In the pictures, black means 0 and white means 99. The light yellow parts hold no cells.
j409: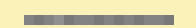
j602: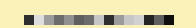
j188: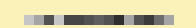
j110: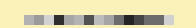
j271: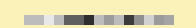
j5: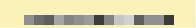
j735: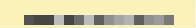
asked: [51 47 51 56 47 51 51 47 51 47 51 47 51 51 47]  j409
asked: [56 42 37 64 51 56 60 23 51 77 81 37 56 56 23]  j5
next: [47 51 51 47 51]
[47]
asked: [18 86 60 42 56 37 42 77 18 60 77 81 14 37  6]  j602
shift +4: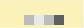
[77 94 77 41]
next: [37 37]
[18]
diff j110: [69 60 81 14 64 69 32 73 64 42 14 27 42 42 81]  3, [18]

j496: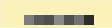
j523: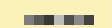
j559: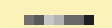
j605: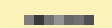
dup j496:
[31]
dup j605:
[44]
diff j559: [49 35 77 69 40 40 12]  0, [44]

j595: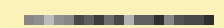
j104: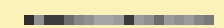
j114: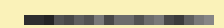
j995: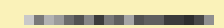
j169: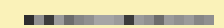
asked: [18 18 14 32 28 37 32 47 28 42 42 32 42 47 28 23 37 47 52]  j114
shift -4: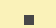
[24]
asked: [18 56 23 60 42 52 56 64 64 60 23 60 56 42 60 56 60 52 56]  j169
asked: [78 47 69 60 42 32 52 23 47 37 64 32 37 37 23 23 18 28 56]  j995
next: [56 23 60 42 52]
[56]

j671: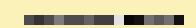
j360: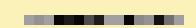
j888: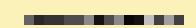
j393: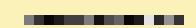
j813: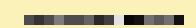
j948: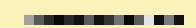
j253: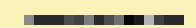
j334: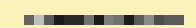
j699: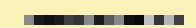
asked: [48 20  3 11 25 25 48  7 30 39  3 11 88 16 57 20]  j393
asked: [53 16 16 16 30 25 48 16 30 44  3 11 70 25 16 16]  j253
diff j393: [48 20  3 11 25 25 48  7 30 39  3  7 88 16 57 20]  11, [11]
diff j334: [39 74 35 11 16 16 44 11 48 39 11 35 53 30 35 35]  9, [44]
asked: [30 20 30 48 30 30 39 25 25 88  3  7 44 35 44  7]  j671
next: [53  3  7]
[74]

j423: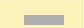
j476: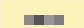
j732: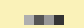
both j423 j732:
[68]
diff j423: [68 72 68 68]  1, [68]
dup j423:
[68]
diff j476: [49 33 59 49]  0, [54]
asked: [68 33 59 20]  j732
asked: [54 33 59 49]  j476

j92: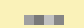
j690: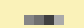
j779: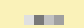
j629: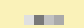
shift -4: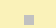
[71]
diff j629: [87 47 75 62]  3, [66]
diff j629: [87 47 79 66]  2, [75]
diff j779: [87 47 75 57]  3, [62]
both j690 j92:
[52]

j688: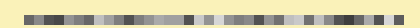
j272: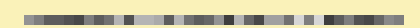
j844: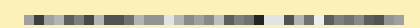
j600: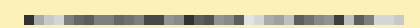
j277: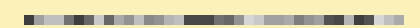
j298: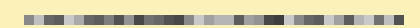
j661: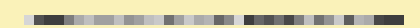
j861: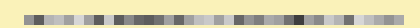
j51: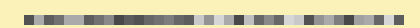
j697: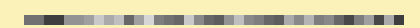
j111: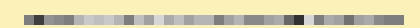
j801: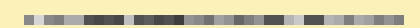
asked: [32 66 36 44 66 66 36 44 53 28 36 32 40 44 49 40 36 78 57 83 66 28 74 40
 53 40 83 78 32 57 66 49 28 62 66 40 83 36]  j51
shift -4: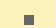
[36]
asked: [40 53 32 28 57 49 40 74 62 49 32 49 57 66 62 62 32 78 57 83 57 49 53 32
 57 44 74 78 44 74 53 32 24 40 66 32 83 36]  j688
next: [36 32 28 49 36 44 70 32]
[70]
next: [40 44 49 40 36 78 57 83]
[66]
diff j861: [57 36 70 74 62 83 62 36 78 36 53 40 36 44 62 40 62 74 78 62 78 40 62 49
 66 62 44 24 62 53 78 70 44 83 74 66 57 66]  22, [57]

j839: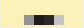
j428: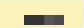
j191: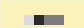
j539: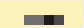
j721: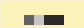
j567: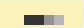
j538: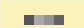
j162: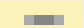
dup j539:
[43]
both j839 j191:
[16]
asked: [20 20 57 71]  j567
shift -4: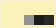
[53  7 12]
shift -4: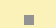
[53]
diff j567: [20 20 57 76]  3, [71]

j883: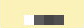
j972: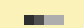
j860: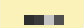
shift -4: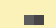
[32 23]
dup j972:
[67]
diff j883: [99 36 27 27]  3, [31]
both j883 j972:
[31]
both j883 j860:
[31]
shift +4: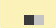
[27 80]
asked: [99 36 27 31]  j883

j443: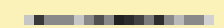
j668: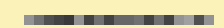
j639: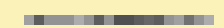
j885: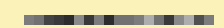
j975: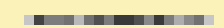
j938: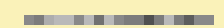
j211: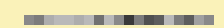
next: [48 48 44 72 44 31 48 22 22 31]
[53]
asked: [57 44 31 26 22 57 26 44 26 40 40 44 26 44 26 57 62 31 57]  j668
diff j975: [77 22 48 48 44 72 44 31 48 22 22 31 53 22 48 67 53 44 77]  1, [26]
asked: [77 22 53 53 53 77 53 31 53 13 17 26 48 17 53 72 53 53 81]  j443

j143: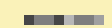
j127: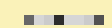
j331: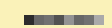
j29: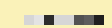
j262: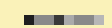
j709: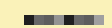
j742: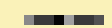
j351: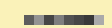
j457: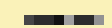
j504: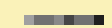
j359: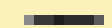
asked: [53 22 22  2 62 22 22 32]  j742
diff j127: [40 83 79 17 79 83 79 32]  4, [83]
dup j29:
[83]
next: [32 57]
[40]
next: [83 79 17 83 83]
[79]

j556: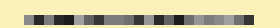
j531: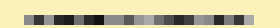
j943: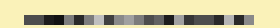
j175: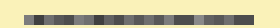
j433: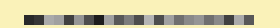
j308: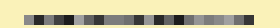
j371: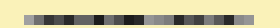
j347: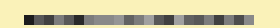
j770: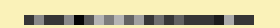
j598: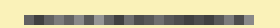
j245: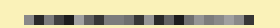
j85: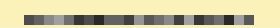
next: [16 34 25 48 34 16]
[53]
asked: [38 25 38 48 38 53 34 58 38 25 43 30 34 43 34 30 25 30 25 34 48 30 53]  j598
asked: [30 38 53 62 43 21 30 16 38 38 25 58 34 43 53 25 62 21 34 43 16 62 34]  j85

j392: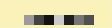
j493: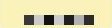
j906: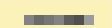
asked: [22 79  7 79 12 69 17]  j493
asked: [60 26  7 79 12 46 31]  j392

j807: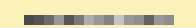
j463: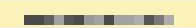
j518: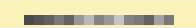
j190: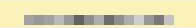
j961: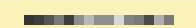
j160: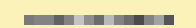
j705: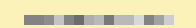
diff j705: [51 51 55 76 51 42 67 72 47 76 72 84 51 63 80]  9, [72]
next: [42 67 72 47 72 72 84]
[51]
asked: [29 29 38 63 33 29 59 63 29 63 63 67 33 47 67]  j463

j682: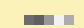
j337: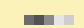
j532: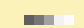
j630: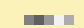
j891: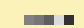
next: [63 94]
[98]
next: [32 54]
[89]

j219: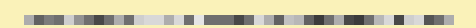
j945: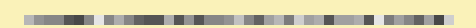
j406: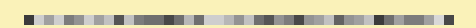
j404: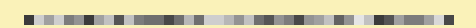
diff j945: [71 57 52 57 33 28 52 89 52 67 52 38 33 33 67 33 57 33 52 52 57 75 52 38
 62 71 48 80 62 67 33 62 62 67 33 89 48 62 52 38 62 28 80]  3, [52]
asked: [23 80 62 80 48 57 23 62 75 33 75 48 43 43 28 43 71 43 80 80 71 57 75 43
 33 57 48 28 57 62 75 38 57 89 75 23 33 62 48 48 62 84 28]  j404
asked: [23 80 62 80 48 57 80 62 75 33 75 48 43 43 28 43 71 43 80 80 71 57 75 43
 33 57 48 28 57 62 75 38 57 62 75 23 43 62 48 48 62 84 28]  j406

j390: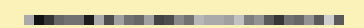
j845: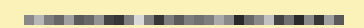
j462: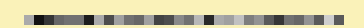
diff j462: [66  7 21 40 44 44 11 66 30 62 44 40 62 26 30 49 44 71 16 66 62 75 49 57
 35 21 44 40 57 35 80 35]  15, [53]
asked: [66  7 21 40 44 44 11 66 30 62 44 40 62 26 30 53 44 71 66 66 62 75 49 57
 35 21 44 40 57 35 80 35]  j390

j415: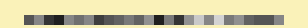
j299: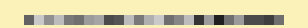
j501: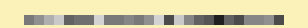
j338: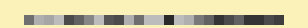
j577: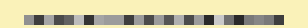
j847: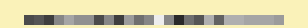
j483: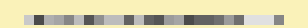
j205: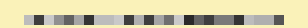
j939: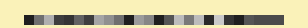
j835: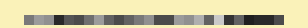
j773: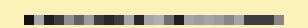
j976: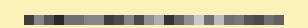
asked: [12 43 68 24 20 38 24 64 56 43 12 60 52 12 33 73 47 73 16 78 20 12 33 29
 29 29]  j939
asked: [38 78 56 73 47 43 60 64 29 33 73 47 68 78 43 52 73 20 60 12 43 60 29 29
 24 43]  j299
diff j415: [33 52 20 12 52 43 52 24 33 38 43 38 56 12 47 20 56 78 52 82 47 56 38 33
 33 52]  10, [47]
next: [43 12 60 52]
[12]

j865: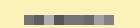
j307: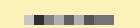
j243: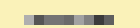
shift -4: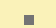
[41]
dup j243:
[45]
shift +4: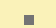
[49]

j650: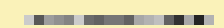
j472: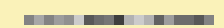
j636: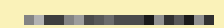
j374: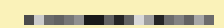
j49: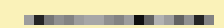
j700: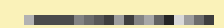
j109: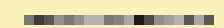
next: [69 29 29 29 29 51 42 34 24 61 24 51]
[65]
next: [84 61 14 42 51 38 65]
[42]
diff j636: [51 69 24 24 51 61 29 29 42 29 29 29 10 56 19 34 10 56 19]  7, [34]
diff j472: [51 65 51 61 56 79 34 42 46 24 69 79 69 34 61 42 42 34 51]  13, [38]
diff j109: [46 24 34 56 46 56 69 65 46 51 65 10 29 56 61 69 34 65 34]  7, [69]

